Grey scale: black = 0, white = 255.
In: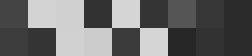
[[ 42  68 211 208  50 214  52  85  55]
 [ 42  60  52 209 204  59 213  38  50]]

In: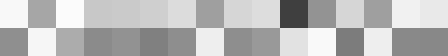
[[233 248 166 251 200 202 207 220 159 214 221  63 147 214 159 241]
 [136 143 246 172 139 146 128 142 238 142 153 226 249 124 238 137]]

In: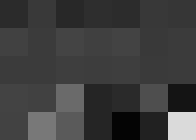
[[ 54  43  57  40  46  44  56]
 [ 59  65  59  68  64  67  57]
 [ 59  59  59  62  61  62  58]
 [ 20  67  65 106  37  42  78]
 [218  66 120  90  37   4  33]]

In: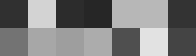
[[ 51  48 211  44  38 183 184]
 [ 68 115 167 158 172  79 226]]

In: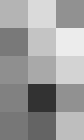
[[145 180 218]
 [236 121 196]
 [211 143 169]
 [145 129  50]
 [190 119 100]]

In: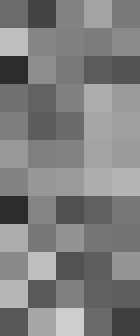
[[122 107  68 131 163]
 [139 190 133 129 124]
 [ 84  44 142 121  92]
 [154 113  98 129 173]
 [159 126  92 106 167]
 [154 152 127 131 163]
 [180 130 151 154 174]
 [120  44 133  80  96]
 [114 172 120 146 117]
 [149 138 191  82  94]
 [ 95 182  89 128  96]
 [ 64  87 167 206 105]]

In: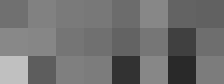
[[ 97 112 129 122 120 108 135  99]
 [110 136 134 117 112  99 118  64]
 [124 192  93 127 124  50 135  41]]

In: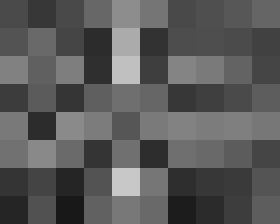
[[101  74  55  73 103 141 117  73  79  87]
 [ 65  83 105  69  44 171  50  77  78  75]
 [ 69 129  96 126  47 192  62 132 122  99]
 [ 93  60  91  53  95 111 102  55  63  74]
 [119 121  44 138 124  86 122 130 124 127]
 [ 69 113 137 106  52 112  45 111 105  92]
 [ 84  52  68  37  83 200 118  46  55  58]
 [ 93  37  81  24  97 120 105  28  43  61]]

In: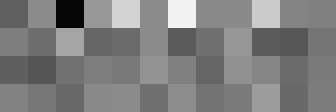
[[128  96 139   6 152 211 139 242 137 138 203 131]
 [116 127 110 165 102 107 139  91 112 150  91  86]
 [123  95  85 113 126 121 147 128 101 145 133 108]
 [124 130 119 104 137 139 112 141 115 123 156 104]]
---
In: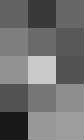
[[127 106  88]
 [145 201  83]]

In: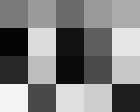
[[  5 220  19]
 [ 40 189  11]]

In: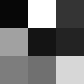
[[161  20  35]
 [125 112 215]]

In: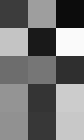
[[196  25 250]
 [109 118  47]]

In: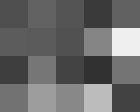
[[ 92  91  81]
 [ 62 118  67]]

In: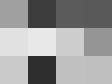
[[225 232 205]
 [202  46 192]]
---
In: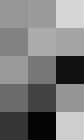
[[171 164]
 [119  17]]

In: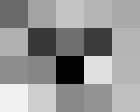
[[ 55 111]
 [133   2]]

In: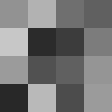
[[43 60]
 [81 96]]

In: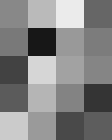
[[ 23 153]
 [214 162]]

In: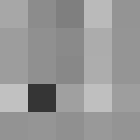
[[144 138]
 [144 136]]

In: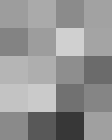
[[157 208]
 [174 142]]
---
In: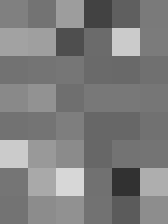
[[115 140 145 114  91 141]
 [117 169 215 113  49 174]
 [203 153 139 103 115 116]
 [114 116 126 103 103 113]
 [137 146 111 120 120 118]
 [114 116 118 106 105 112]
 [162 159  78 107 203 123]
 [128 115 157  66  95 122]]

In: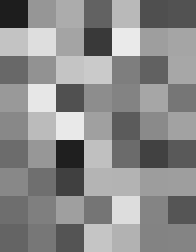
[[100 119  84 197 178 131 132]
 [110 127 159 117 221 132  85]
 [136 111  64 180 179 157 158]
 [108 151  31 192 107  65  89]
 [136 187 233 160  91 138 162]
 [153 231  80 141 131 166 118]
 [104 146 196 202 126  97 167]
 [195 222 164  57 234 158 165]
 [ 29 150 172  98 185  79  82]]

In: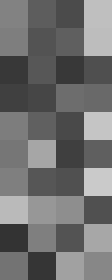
[[115  53 161 135]
 [ 51 127  83 167]
 [186 151 142  80]
 [127  86  80 202]
 [118 166  63  95]
 [125  96  73 197]
 [ 64  70 109 105]
 [ 56  87  56  79]
 [126  83  95 189]
 [130  93  75 191]]

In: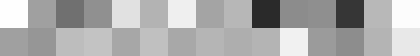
[[160 150 189 195 167 192 168 181 174 180 241 155 141 180 232]
 [254 160 112 144 225 179 239 164 183  42 140 143  54 184 252]]

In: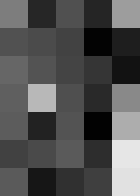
[[ 90  22  48  63 225]
 [ 65  74  90  45 230]
 [ 92  34  83   2 173]
 [ 95 184  79  41 137]
 [102  83  68  53  18]
 [ 81  75  66   3  30]
 [125  38  80  37 157]]

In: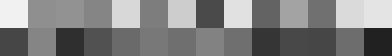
[[ 70 133  47  81 106 120 111 130 111  53  72  70 109  33]
 [241 143 146 133 216 125 205  74 225  99 163 112 218 228]]

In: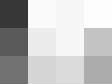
[[114 214 219 172]
 [ 90 236 247 195]
 [ 55 250 246 253]]
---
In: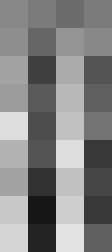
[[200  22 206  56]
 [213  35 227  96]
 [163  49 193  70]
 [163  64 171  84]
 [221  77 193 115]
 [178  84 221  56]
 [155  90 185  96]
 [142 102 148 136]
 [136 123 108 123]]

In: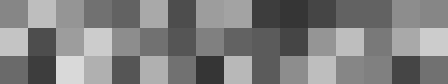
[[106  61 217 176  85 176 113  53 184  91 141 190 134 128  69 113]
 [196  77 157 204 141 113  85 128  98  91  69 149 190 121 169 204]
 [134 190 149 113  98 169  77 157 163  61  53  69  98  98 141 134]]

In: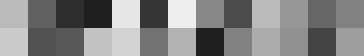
[[202  81  88 194 210 114 179  31 129 171 144  68 158]
 [186  96  46  31 230  53 237 136  75 186 150 102 129]]

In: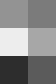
[[ 45  91]
 [147 123]
 [237 167]]

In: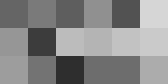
[[150  60 188 180 194 202]
 [157 115  46 109 109 172]
 [101 122  94 144  82 214]]

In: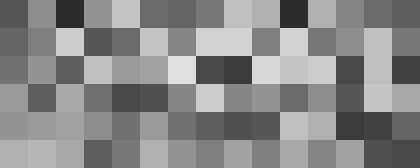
[[154  94 168 113  73  80 133 204 133 148 106 141  86 197 168]
 [100 127 204  86 106 197 133 210 210 127 210 120 141 191 120]
 [ 86 141  44 148 197 106 100 120 191 176  44 176 133 106  94]
 [113 148  94 191 154 162 223  73  59 216 197 204  73 191  66]
 [148 154 162 141 113 154 113  94  80  86 191 176  59  66 100]
 [176 184 168  94 120 176 148 127 162 127 168 133 162  80  73]]
